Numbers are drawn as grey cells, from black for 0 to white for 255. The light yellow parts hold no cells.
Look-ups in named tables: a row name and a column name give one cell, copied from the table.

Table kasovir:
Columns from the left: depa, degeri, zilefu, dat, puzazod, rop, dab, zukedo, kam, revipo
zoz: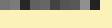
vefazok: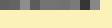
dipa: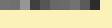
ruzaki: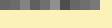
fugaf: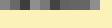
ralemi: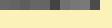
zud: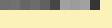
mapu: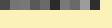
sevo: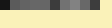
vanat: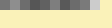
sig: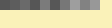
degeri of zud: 113
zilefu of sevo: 99
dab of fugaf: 98
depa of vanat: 117
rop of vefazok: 115
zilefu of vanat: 109
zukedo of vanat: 108
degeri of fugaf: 105
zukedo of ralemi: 119
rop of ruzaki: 144
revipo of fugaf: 142
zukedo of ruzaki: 103
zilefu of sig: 106
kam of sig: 130
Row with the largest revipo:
vanat

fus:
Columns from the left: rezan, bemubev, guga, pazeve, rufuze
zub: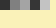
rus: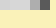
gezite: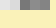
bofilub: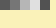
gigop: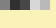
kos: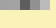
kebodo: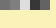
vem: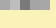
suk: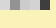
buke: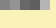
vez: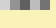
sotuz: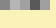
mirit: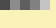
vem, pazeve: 165
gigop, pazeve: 215
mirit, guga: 95
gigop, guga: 71
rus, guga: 215
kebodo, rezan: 113
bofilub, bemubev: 118
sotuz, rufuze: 159
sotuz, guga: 161
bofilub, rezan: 89
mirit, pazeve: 129
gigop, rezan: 128
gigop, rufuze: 185
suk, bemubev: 147
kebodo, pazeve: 55
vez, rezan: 210
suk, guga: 204
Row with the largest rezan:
gezite

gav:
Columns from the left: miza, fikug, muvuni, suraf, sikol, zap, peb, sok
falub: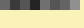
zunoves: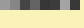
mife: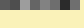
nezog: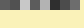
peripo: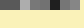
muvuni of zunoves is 69
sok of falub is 144
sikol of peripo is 114
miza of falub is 103
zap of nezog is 47
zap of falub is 85
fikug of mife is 78
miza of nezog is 93

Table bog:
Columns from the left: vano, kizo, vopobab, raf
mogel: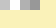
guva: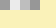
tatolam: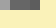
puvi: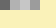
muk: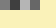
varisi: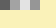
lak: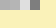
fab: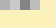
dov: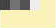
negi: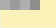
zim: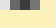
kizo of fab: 202
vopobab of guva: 190
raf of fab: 189
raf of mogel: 152
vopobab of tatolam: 102
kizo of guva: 235
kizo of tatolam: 103
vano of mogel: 196
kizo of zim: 103
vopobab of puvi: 198
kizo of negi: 155
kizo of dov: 115
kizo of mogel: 254
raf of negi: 141
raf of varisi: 150
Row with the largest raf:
dov

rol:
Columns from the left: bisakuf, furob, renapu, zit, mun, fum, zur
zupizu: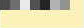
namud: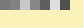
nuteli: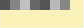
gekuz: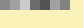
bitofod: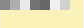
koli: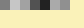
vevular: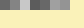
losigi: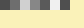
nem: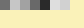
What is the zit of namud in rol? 135
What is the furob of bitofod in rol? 174
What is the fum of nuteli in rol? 185
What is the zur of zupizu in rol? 147
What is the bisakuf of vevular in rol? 104
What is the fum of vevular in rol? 160

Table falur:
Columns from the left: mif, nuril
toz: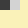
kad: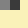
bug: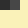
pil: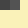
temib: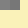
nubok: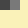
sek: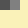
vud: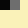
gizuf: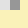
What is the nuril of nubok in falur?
121
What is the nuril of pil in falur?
83
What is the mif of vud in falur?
6
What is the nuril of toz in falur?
211
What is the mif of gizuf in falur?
226
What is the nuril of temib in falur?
119
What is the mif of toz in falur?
60
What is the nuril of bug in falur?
71
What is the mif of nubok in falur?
69
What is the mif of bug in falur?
46

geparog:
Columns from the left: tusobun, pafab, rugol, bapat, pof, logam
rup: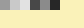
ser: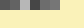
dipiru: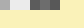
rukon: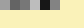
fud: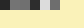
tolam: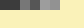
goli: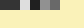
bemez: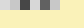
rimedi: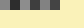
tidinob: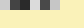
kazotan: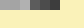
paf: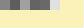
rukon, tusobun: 159
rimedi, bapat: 62
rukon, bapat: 189
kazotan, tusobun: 166
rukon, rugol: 119
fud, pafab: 116
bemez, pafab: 200
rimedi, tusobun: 134
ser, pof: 109
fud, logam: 110
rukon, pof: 23
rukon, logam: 131
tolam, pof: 157
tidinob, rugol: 42
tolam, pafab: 60
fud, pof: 220
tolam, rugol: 119
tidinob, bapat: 219
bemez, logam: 200

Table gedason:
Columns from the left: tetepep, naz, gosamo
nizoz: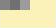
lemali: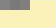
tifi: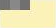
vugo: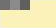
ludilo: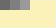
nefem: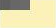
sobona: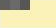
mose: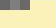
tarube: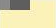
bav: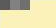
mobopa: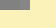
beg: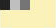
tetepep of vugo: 112
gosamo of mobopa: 134
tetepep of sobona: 95
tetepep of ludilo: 106
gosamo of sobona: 87
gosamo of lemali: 127
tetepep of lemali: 131
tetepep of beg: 35
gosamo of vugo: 95
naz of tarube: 95

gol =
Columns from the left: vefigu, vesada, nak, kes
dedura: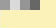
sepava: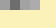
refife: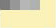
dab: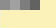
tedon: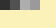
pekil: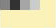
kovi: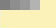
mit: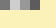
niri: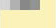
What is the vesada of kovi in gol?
142
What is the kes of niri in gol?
147
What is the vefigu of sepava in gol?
159
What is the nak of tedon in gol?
173
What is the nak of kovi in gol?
153
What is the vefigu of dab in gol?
141
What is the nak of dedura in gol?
149
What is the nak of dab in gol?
125
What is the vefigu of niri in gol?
213
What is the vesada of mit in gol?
206
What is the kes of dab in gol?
98
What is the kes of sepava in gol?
172
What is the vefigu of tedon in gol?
48
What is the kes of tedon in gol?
154
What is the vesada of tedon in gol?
81
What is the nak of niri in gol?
136
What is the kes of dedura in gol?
103
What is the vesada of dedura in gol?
218
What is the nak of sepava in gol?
162
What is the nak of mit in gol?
152

